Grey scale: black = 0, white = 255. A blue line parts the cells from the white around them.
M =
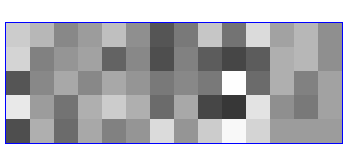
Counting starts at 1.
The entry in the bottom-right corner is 156
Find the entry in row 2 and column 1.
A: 212
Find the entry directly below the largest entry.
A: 55
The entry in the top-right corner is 143
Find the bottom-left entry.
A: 78
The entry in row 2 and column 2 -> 129
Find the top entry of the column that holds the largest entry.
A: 115
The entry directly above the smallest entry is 254
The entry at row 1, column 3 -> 136
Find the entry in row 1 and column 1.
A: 204
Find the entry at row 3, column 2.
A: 136
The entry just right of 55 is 227
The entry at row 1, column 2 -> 183
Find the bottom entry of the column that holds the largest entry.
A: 248
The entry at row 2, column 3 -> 149

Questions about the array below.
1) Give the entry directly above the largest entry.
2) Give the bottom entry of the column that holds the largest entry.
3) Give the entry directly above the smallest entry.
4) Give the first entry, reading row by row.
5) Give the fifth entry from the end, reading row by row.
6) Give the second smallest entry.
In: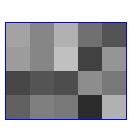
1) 177
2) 120
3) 141
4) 163
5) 97
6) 65

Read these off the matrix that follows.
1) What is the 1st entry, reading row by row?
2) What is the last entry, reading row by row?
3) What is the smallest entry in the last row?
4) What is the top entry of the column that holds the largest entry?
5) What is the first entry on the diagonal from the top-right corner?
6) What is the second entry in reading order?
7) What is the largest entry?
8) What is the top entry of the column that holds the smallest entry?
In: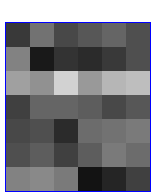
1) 57
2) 64
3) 19
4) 72
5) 79
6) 114
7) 210
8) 87

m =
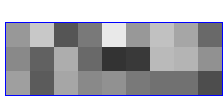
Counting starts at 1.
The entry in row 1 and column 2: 200
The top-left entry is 152
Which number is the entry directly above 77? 145
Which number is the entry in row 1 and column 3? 85
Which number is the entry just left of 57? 51
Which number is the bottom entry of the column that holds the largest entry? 145
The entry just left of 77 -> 113
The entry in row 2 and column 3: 173
